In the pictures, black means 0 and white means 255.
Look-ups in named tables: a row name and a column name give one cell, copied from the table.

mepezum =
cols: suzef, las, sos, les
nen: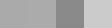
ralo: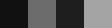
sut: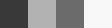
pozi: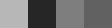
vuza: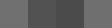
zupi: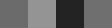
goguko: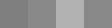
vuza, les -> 111
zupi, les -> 111
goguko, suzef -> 127
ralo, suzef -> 17
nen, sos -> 138
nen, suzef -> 170
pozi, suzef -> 183
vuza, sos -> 75
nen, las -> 171
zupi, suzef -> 107
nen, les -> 203
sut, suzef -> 57
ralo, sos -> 30
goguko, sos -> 178
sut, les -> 248
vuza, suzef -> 112
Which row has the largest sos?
goguko

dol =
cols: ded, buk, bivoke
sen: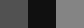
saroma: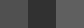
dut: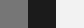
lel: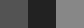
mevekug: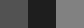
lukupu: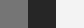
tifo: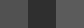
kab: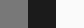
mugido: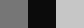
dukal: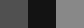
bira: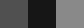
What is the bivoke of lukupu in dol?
243
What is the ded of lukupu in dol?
117
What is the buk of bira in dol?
22
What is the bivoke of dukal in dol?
136
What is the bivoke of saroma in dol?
95
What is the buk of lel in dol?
34
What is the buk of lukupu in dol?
38
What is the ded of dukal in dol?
80
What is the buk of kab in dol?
27
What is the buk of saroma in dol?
49
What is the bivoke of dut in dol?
242
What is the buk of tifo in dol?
47
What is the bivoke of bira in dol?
137
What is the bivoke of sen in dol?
132
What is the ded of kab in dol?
120
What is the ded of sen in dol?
81
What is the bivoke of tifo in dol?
91
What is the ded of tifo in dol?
81
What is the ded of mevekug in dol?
82
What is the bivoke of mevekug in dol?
129
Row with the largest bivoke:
kab

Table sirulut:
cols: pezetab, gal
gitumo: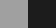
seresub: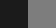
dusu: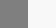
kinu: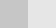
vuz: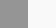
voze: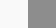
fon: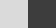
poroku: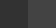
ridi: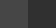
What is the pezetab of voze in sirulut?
249
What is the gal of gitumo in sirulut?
28
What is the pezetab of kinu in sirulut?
198
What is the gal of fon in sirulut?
61
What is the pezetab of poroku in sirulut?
50
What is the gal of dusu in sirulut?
248

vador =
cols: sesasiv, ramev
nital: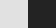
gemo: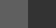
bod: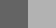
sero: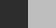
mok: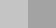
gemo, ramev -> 51
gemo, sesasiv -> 95
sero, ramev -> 190
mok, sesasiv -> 196
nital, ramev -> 35
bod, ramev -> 178
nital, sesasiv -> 225
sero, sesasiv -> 45
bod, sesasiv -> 100
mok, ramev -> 163

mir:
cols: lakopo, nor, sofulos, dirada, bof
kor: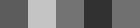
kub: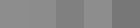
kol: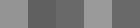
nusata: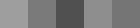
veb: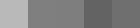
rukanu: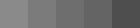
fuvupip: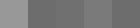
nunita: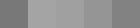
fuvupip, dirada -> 122
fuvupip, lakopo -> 152
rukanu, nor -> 123
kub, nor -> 140
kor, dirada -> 49
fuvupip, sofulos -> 112
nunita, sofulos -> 160
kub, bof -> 119
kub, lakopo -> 141
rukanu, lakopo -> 138
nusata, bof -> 117
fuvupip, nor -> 109
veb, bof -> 111
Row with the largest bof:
nunita

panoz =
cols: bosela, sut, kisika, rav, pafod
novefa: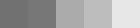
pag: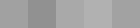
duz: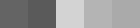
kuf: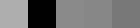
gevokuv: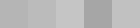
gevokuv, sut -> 187
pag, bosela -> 161
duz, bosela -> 100
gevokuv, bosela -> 181
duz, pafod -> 170
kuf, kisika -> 138
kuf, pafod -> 120
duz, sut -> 90
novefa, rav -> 189
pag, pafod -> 162
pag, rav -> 177
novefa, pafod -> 231
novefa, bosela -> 113
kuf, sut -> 1
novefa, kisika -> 171
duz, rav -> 180
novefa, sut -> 119
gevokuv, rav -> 166

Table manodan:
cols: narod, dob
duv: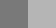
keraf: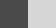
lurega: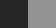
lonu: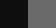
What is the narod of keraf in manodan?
74
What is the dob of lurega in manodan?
147
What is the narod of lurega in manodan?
38
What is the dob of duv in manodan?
181
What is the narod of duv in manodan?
121
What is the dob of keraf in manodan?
215
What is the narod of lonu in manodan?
14
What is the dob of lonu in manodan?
106
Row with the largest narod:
duv

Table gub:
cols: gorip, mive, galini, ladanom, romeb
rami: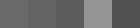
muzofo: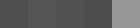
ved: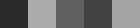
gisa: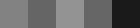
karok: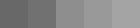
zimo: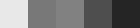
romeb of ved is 164
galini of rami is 93
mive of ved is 171
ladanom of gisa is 102
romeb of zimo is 37
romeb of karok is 164
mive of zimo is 120
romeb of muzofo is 151
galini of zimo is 129
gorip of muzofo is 79
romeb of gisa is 26
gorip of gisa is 130
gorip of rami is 105
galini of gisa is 147
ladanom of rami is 148
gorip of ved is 42
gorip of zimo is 232
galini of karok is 142
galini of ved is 96

